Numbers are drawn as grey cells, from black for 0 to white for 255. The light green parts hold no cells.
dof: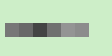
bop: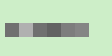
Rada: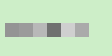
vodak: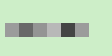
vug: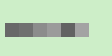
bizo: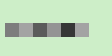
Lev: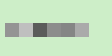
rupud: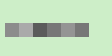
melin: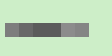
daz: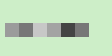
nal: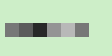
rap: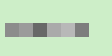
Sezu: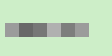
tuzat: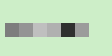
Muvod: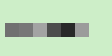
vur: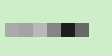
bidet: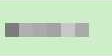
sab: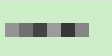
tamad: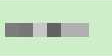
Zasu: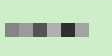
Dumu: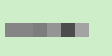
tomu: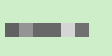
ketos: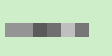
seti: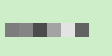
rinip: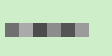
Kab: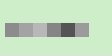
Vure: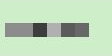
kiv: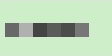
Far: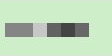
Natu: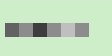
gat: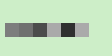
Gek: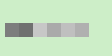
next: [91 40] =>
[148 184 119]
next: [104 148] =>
[184  68 155]
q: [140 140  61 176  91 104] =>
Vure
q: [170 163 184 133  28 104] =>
vur
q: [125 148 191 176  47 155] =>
tuzat

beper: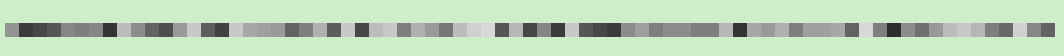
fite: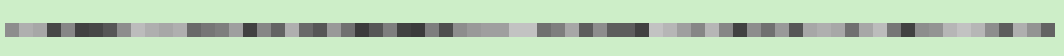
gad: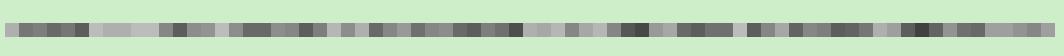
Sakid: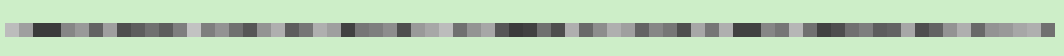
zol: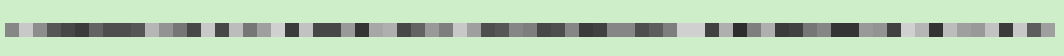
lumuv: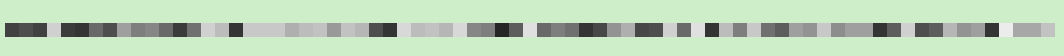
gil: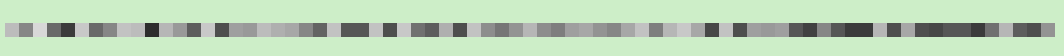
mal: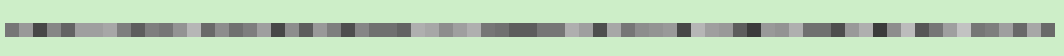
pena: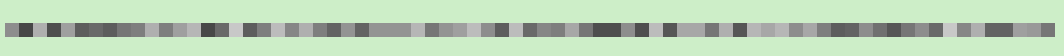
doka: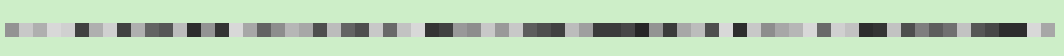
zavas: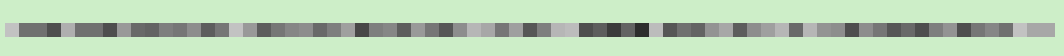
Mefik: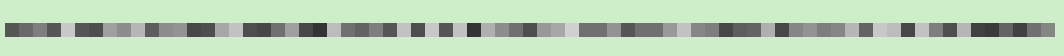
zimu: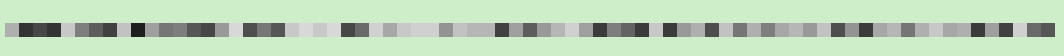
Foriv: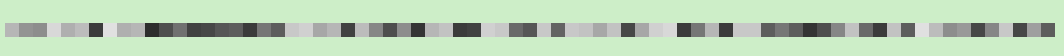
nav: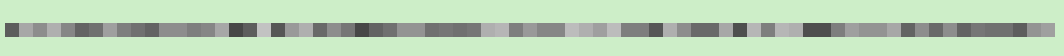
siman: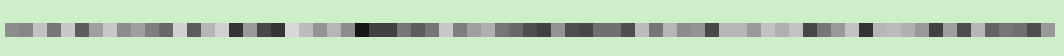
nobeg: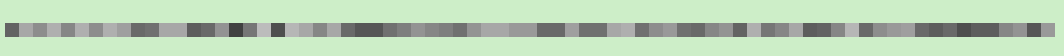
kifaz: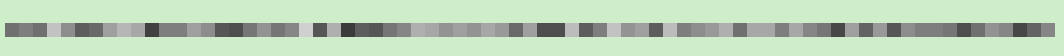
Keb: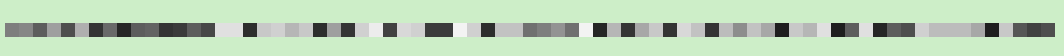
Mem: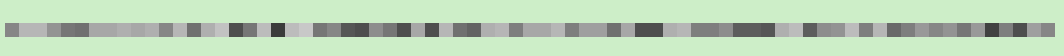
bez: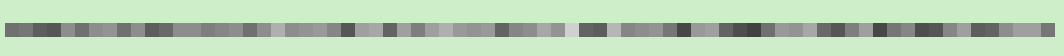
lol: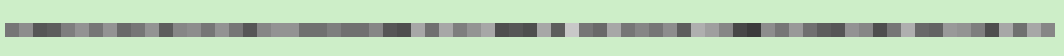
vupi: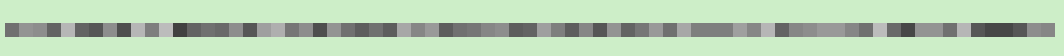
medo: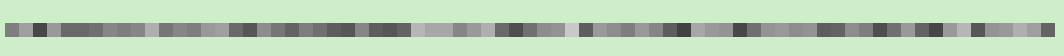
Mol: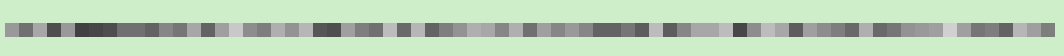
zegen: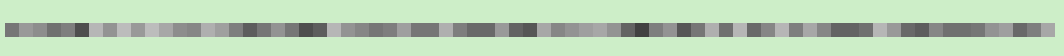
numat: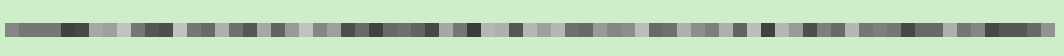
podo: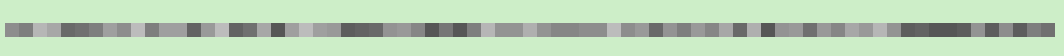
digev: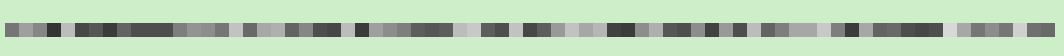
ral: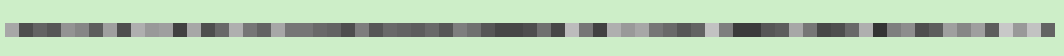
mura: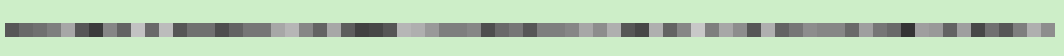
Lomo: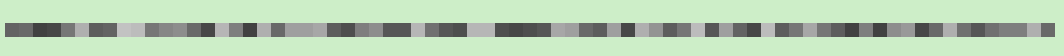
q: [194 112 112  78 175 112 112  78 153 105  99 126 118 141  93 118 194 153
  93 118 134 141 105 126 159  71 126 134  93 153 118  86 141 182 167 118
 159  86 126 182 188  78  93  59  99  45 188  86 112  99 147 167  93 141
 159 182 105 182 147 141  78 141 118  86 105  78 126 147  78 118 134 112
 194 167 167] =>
zavas
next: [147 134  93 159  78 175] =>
[153 159  65]
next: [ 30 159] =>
[118 126  86]
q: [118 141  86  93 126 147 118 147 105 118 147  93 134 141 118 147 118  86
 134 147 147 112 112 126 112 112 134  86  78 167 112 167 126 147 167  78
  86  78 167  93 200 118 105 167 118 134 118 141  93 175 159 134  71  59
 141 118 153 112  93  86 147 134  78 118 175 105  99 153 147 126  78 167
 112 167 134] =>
lol

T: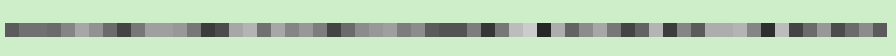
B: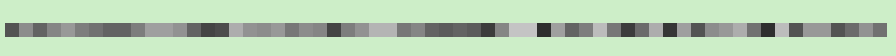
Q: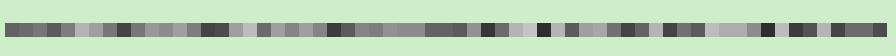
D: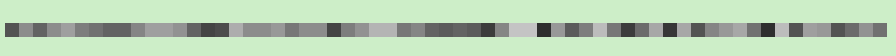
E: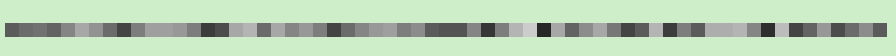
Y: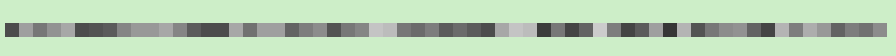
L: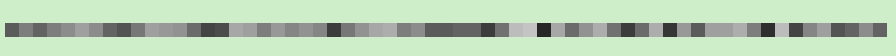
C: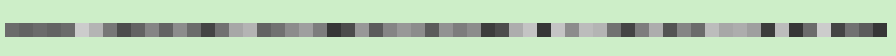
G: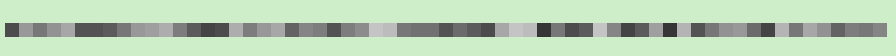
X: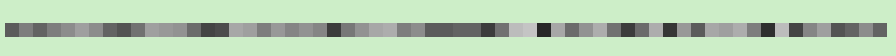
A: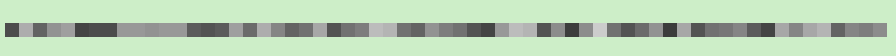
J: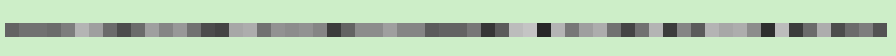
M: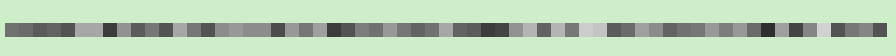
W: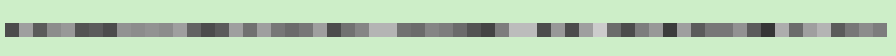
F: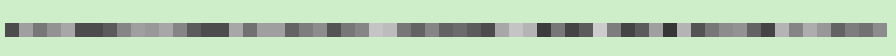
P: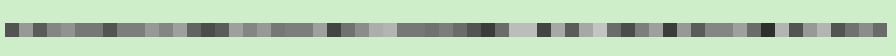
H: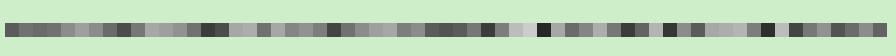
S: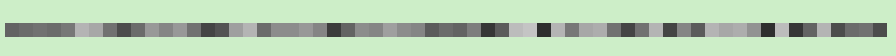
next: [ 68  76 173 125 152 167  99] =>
[133 125  83]
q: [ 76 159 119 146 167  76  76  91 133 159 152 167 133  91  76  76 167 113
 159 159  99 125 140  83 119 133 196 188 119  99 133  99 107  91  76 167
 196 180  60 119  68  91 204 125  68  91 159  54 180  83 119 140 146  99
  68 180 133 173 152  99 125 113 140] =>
F
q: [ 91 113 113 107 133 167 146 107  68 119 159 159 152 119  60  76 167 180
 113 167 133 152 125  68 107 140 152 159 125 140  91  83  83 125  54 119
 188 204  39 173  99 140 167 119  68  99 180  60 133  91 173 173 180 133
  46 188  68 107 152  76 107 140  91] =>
T
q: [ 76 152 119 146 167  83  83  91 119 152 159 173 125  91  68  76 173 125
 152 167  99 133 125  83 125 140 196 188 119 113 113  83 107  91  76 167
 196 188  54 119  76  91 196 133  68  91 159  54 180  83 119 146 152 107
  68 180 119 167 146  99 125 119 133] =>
G

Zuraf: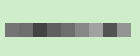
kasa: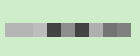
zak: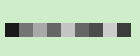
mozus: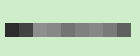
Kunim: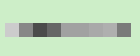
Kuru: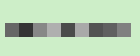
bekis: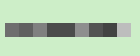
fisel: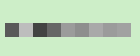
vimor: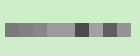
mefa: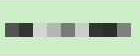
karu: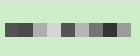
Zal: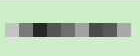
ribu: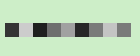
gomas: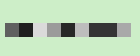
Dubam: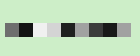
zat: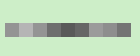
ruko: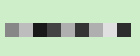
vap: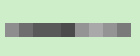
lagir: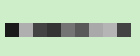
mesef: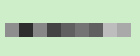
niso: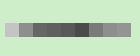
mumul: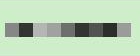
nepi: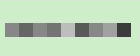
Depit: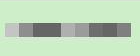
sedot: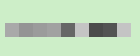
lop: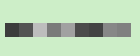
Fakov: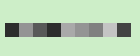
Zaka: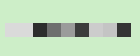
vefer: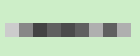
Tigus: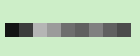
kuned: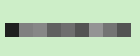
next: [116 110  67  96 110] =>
[135 161  83]
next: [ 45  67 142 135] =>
[116 128 135]

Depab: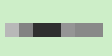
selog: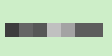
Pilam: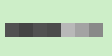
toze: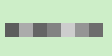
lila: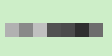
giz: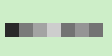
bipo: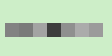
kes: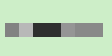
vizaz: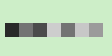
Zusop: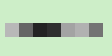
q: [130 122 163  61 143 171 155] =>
bipo
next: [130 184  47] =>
[ 47 149 137]
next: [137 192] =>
[81 75 47]
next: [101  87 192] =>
[163  93  93]
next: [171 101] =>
[130 205 149]
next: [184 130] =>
[ 47  47 149]
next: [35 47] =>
[163 177 115]

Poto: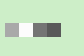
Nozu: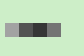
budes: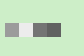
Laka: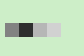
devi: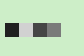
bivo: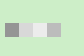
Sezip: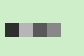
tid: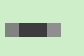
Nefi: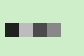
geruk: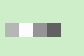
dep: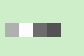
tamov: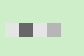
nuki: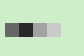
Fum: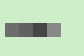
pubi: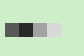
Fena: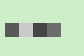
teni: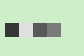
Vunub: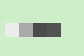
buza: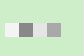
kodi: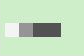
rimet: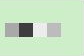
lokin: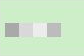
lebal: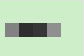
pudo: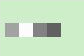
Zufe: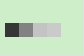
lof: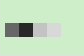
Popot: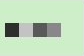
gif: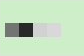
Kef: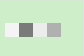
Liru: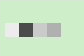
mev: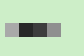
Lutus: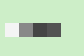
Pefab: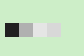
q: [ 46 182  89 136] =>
Sezip
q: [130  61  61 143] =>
tid
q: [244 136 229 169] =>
buza

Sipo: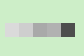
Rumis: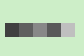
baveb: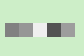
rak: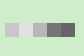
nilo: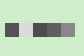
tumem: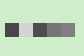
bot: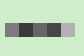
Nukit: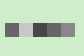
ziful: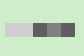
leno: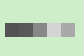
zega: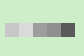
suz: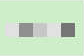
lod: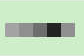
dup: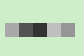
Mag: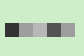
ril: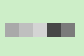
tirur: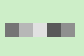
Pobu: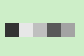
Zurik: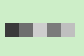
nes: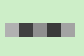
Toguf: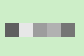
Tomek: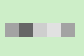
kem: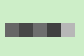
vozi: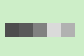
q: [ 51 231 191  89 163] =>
Pobu
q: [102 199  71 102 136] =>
Nukit

